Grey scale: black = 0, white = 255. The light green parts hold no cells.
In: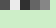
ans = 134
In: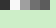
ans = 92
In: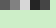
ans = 69
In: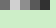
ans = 49
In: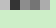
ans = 172
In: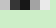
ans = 234
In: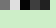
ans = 33
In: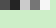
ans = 246
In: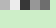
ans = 110
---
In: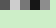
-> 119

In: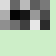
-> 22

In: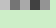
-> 169

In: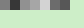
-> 166

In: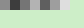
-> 179

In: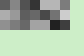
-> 104

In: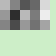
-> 185
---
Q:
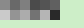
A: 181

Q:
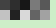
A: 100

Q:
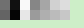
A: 187

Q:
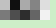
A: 101

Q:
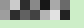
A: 226

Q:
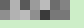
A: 120

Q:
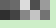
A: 196
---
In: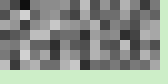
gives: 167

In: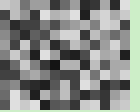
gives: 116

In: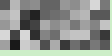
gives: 151

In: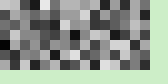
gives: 114

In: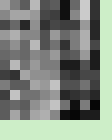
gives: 71

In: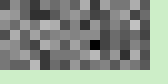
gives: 140

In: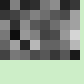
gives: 141

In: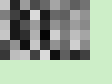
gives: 189
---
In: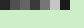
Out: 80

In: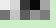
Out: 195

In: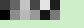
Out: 140

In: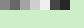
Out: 103

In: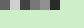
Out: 208

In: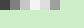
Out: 128

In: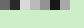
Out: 42

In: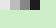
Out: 188

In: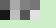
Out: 190

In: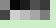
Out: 208
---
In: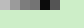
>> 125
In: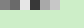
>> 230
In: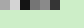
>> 20
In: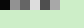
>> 101
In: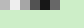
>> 166
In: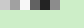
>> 247
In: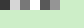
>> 120
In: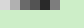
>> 106
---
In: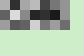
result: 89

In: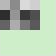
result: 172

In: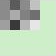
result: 57

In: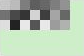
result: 34

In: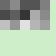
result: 150

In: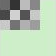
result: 115

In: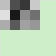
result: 90

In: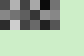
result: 206

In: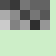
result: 130

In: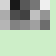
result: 130
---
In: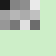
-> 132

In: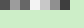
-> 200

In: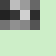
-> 189

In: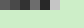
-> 109

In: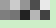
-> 149

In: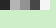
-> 147
